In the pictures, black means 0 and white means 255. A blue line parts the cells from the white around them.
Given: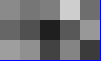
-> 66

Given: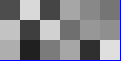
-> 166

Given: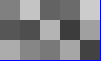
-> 121

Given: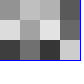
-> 112

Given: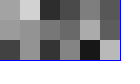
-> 132

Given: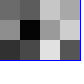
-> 72

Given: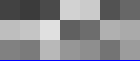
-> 142
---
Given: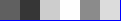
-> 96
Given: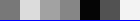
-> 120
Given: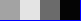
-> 163
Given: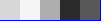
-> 215
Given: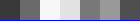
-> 57
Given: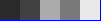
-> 42
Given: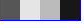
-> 86
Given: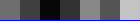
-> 110
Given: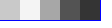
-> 201
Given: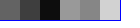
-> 99
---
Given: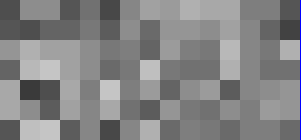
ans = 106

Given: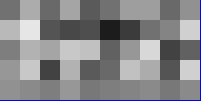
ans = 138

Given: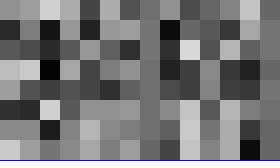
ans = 103

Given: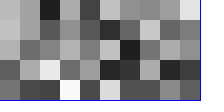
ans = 94

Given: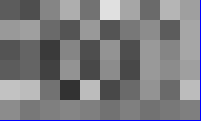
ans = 127

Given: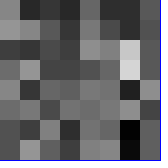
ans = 95

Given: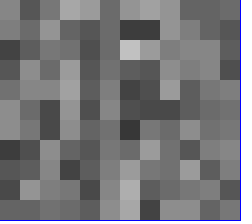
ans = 119

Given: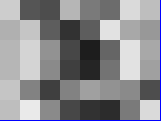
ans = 218

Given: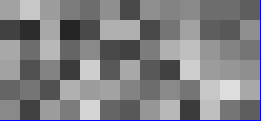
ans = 94
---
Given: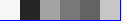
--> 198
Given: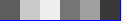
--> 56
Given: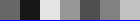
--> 194
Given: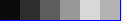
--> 179
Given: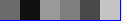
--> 196
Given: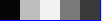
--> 58
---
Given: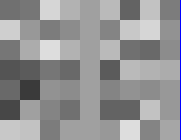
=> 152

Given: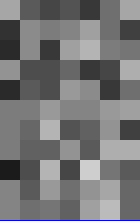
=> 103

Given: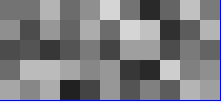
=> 143

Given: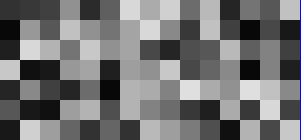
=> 64

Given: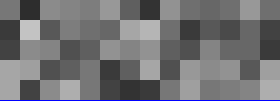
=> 159
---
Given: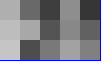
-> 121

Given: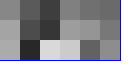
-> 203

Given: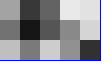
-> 205

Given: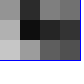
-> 156

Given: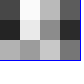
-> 156

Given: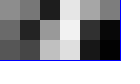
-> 223

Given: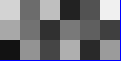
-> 175

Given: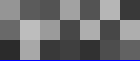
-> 49

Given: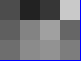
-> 139
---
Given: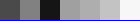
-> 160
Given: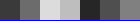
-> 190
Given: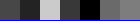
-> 56
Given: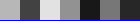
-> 146
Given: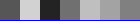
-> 112
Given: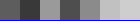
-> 78
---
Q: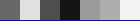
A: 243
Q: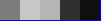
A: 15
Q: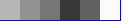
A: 251
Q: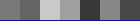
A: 72
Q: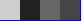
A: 69
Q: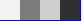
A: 48
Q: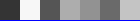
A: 196
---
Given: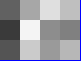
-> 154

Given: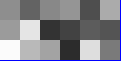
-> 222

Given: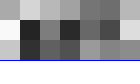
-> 132

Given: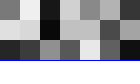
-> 96

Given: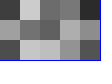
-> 147

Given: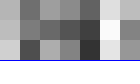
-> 229
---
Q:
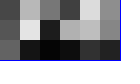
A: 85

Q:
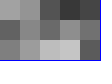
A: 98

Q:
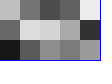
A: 104

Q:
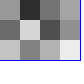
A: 107

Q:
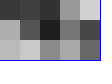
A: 174

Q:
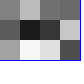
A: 92
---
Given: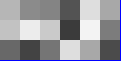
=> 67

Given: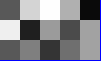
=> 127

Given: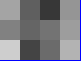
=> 68

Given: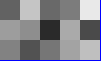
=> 82

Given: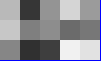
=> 48

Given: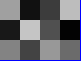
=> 67
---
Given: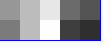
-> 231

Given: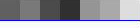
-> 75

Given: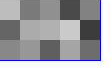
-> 144

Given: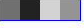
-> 211

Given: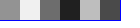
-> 109

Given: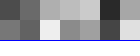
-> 175

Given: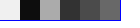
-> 171

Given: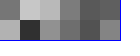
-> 185

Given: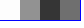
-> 53
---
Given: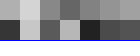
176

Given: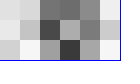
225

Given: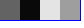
99

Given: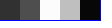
49

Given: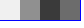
240

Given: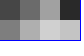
70

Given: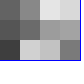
99

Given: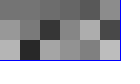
116

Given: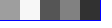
158
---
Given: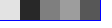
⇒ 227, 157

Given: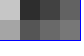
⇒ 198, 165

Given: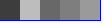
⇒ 189, 154

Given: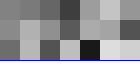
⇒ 221, 208

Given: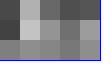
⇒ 195, 177

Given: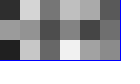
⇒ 241, 213

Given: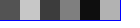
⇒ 199, 178
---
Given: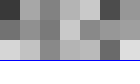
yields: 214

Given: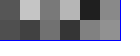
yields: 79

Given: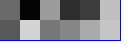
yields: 89

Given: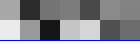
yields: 235

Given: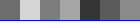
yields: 110

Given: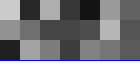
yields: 32

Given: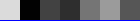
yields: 219
